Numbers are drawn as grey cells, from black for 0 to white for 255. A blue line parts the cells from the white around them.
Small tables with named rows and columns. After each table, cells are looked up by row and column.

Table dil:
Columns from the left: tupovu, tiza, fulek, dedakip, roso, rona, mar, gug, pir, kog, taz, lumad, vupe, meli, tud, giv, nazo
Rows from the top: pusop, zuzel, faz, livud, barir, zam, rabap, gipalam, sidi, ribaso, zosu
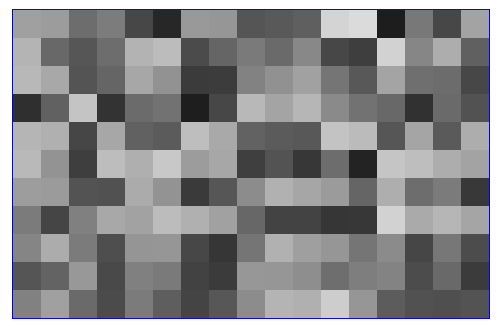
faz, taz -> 161
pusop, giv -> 71
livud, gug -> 71
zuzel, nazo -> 96
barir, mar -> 190
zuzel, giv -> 173

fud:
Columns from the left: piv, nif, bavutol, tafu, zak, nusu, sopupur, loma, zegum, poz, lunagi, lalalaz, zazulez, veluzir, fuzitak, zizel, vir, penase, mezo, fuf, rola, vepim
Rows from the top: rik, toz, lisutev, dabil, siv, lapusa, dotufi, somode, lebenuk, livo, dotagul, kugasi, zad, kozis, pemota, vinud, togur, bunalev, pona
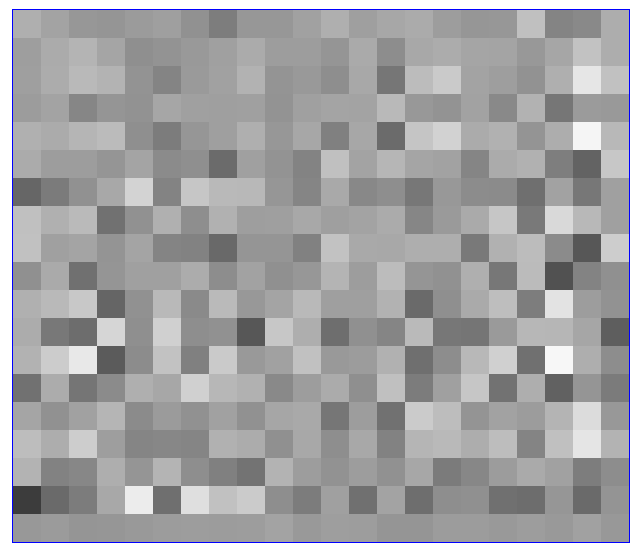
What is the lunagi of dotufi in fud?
133
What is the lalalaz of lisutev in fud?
142
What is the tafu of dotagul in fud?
101
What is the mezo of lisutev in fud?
146
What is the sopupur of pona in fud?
157
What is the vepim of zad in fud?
141
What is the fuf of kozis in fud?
97
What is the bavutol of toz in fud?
180
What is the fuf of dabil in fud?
118
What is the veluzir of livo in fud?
188
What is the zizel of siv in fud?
210
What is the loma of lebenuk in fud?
105

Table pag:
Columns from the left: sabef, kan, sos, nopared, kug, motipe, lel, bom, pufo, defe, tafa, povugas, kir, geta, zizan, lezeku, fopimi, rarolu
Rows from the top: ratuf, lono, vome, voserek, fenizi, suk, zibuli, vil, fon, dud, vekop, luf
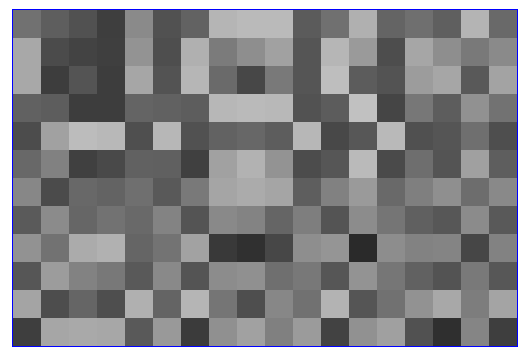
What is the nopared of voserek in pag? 61
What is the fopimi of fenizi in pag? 111
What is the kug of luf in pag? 89
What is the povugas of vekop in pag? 179
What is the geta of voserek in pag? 69
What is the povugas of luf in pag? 66
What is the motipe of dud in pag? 137
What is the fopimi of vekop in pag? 125
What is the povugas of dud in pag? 86

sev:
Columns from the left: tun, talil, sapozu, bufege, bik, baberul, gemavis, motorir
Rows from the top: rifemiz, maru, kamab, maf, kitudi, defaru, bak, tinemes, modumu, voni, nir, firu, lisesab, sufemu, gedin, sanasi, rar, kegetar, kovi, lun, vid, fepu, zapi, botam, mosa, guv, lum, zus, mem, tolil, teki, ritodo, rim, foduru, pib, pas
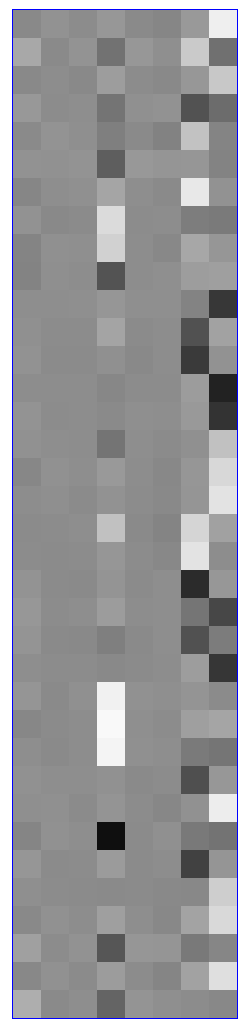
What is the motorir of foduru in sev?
134
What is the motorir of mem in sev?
237
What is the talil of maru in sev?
138
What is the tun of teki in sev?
150
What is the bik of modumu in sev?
141
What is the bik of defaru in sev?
152
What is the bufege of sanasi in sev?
116

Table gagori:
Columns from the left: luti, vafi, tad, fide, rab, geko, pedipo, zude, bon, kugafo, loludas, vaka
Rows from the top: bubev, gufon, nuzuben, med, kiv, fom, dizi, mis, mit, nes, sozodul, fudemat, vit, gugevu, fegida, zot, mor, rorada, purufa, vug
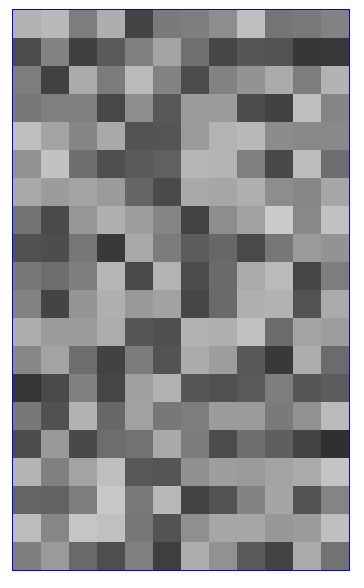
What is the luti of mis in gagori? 115
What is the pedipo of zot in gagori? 124
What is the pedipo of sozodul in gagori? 70
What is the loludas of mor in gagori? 170
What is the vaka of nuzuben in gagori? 178
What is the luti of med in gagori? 119
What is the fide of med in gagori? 71
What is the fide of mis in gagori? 176
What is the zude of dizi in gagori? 166
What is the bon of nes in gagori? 170
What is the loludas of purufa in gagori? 156
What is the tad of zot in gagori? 72
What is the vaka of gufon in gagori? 56
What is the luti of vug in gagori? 126
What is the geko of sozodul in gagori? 162
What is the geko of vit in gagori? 83
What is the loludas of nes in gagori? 69
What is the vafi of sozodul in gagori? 68

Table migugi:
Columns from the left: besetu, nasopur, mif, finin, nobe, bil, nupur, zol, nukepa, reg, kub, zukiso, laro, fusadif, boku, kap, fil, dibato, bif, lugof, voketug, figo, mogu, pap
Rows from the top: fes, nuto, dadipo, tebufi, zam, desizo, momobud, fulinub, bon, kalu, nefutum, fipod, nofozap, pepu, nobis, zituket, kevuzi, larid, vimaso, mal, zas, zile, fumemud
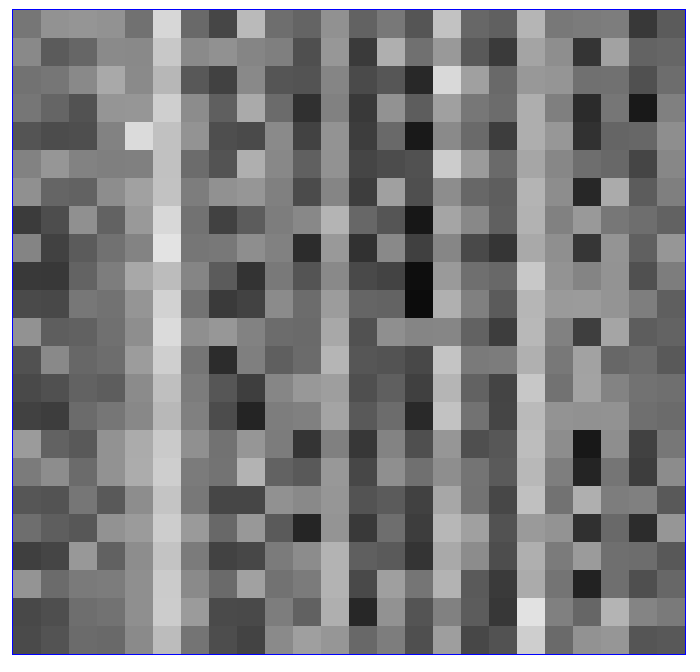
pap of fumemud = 88
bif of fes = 181
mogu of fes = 56
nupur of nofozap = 117
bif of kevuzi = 184
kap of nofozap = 196
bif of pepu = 199
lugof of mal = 123
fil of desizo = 155
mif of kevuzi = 107
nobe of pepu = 139
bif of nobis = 186
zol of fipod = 151
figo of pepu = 131
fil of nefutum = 128
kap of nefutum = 176
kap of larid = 167
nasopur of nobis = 61
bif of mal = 175

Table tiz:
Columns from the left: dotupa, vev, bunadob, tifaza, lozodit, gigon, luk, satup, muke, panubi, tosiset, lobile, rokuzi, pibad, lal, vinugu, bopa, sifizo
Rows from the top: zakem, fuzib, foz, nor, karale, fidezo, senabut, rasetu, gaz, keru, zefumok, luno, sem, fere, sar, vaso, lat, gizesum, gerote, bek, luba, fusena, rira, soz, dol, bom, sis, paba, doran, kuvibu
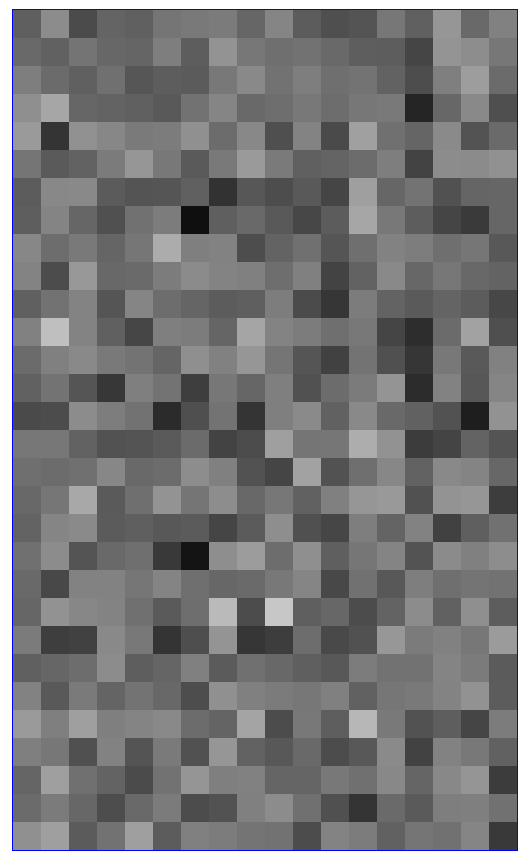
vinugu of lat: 137
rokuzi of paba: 112
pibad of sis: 138
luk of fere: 62
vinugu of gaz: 111
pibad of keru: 137
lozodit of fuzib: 101
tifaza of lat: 135
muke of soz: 112
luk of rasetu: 15

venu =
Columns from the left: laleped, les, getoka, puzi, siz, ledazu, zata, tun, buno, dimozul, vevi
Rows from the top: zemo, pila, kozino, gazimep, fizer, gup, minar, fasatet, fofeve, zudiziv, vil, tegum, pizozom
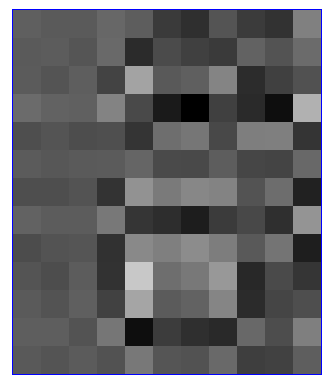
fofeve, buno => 89
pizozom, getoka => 91
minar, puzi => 51
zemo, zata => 47
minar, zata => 135
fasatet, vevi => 148
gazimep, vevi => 177
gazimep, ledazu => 26
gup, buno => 70
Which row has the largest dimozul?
fizer

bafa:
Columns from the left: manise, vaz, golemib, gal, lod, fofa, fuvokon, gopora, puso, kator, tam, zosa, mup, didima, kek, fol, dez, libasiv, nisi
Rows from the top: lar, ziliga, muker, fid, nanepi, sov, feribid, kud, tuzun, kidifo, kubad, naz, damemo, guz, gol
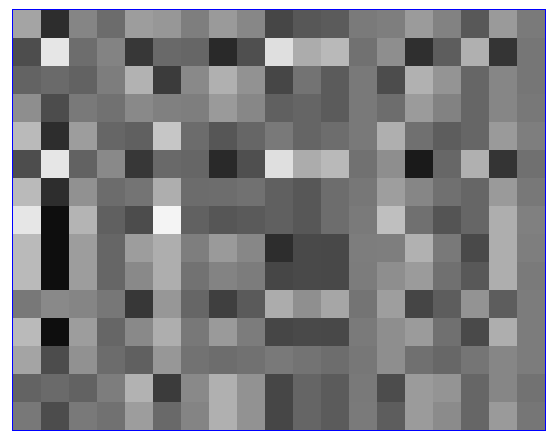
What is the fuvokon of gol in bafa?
132
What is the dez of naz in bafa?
73
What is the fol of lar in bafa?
130
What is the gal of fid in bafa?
113
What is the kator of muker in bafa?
70
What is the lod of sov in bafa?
55
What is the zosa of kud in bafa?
109
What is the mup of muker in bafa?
121
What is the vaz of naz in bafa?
14
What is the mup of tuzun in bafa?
125
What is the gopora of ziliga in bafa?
41
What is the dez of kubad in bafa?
147
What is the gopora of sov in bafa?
41
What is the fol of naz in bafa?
112
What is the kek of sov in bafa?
26
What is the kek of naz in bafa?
155

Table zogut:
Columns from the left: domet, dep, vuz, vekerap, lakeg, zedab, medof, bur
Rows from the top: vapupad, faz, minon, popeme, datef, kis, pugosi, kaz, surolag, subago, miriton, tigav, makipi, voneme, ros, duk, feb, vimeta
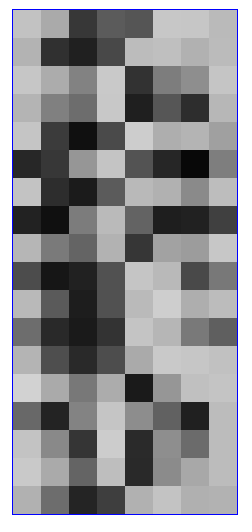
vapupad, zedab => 199
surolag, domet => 182
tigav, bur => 95
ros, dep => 35
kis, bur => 126
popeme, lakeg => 31
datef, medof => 180
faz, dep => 48
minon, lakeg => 50
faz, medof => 177
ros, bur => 188
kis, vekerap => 196
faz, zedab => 191
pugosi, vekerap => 91
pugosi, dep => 45
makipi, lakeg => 170
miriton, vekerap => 81
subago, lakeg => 197
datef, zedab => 174

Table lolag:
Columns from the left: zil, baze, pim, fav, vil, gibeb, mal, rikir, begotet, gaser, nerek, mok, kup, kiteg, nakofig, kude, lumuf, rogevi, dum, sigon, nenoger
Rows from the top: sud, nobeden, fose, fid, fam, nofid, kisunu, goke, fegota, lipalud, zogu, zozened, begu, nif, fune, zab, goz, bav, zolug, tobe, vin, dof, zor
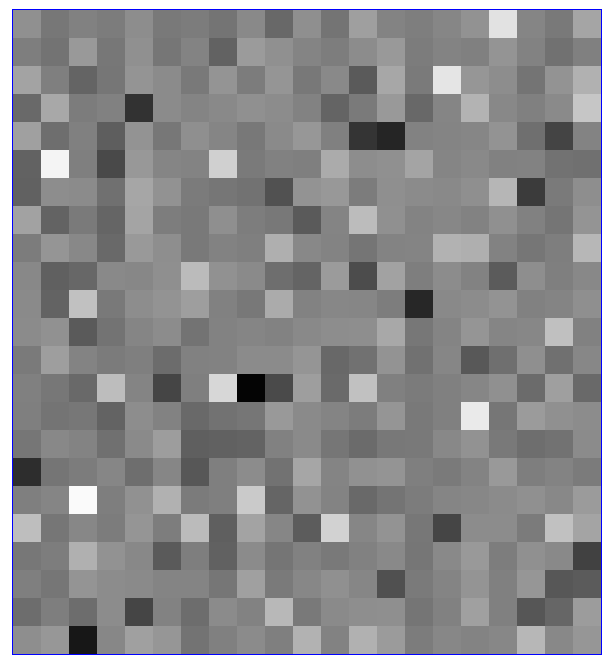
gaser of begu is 139
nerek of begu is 149
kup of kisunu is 124
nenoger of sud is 165
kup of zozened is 142
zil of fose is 163
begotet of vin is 160
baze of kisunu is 141
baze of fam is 110
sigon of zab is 114
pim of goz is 124
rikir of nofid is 208
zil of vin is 127
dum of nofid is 130
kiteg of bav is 116
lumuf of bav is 135
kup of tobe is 129

